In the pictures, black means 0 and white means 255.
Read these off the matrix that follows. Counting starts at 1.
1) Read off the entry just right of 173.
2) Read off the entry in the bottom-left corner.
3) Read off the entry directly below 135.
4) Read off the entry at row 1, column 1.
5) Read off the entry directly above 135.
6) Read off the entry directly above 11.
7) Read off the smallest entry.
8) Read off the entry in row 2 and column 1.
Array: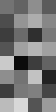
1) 135
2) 187
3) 121
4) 115
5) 91
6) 161
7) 11
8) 77
